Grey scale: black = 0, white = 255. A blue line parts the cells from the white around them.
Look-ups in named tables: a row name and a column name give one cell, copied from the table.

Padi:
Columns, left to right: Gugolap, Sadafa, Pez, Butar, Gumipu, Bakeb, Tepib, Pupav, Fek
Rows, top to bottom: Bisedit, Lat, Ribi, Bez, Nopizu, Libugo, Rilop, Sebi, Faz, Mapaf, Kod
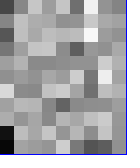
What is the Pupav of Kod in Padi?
93
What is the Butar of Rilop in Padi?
194
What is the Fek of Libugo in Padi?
163
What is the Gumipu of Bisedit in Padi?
197
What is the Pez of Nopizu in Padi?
138
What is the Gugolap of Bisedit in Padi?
71
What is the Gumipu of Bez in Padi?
140

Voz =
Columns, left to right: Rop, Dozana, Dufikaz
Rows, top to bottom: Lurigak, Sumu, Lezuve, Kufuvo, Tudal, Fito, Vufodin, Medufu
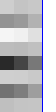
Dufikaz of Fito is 201
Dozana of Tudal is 69
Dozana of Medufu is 196
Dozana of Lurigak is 196
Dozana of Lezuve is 240
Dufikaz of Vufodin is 158
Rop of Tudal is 41

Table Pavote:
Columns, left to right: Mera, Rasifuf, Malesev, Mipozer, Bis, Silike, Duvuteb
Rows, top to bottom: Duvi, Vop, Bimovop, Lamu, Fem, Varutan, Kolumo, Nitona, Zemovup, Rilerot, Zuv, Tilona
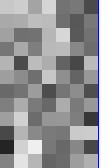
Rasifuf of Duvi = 205
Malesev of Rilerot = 137
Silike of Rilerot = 202
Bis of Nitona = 172
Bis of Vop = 111
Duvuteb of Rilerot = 204
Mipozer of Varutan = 199
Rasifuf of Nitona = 172
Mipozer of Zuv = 120
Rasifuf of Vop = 172
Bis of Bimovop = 215
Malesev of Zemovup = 108
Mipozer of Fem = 173
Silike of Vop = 88
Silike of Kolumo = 141
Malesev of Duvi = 164

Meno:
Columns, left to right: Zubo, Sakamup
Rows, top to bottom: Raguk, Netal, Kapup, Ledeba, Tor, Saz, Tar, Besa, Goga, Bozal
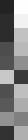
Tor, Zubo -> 82
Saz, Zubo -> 200
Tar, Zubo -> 79
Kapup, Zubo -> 44
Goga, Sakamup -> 128
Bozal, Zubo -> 50
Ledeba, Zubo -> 77
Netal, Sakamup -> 242
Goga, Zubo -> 146
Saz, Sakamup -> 58
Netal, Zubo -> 44
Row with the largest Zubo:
Saz

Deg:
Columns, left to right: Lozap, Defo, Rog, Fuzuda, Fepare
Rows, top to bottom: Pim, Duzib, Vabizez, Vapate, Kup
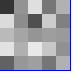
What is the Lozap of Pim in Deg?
52
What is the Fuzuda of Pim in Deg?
119
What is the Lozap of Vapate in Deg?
226
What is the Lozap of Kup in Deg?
98
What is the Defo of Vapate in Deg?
176
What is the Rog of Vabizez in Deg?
149
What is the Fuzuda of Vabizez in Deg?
158
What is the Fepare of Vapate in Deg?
145
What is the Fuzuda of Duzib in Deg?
204
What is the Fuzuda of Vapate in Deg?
199
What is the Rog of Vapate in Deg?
233
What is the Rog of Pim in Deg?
223
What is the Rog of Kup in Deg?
159
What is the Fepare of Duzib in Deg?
128
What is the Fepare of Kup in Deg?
177
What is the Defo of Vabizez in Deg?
165
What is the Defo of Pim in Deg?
147
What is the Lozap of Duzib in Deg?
219
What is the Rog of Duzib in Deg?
79
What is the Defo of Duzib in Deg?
141
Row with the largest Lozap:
Vapate

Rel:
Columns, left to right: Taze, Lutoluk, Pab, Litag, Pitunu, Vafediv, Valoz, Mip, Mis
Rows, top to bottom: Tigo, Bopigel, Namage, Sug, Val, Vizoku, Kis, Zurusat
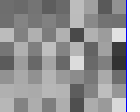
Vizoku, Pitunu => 153
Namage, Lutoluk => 129
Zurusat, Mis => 217
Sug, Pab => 127
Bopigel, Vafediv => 188
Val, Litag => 164
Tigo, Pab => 116
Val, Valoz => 105
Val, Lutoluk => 157
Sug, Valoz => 99
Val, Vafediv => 220
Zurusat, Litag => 126
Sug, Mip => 161
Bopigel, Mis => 113
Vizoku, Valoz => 120
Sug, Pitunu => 132
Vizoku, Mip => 170
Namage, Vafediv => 73
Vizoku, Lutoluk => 169
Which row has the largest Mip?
Kis

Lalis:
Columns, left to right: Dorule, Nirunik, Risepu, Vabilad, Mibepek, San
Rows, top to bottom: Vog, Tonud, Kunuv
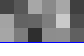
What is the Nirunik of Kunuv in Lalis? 124
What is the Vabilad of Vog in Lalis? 138
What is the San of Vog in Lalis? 63
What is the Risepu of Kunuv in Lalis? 46
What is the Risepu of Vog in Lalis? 167
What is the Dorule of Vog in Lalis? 68
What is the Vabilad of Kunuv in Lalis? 141
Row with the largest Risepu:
Vog

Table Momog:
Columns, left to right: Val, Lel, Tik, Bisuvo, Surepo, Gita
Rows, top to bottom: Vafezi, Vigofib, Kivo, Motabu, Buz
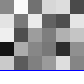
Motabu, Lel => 172
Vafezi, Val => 136
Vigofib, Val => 227
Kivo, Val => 239
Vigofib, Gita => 229
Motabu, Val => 20
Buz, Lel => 91
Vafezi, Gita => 74
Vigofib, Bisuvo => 98
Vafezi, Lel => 251

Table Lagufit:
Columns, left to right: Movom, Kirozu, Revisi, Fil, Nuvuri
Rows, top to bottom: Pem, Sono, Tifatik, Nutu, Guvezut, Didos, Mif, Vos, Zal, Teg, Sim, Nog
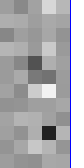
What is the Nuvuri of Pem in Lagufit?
183
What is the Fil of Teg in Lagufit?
33
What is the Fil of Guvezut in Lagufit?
175
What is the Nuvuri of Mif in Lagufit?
155
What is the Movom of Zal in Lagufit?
163
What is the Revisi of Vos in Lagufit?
159
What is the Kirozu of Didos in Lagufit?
170
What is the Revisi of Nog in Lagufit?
144
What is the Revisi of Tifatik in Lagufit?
151
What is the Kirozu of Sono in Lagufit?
171
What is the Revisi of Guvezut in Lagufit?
82
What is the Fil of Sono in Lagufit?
169
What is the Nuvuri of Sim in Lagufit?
149
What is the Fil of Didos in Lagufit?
114
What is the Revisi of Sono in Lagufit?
158
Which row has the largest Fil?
Mif

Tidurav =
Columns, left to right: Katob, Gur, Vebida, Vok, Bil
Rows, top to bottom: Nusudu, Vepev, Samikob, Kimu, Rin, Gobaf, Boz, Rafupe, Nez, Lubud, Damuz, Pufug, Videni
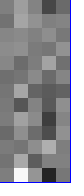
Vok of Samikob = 142
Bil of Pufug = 129
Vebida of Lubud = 108
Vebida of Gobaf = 138
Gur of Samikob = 138
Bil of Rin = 112
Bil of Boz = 98
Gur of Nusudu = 158
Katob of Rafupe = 121
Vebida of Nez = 139
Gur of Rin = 108
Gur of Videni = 248
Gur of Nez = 161
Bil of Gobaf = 133
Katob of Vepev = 114
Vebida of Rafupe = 131
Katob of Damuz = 123
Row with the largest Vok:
Damuz

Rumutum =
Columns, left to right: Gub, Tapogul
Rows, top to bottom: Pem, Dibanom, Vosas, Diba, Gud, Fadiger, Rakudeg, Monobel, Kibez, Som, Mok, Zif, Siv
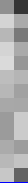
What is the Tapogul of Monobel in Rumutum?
167
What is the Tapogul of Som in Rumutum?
203
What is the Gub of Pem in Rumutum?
144
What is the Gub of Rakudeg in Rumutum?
183
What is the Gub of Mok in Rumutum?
171
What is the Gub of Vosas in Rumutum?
183
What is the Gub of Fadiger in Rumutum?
189
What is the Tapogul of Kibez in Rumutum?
203
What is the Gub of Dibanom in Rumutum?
212
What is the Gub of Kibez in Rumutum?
155
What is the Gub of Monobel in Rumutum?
168
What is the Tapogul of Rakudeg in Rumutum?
161
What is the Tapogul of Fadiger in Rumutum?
181
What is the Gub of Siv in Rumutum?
199
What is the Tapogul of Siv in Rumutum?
99
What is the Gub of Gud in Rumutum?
218

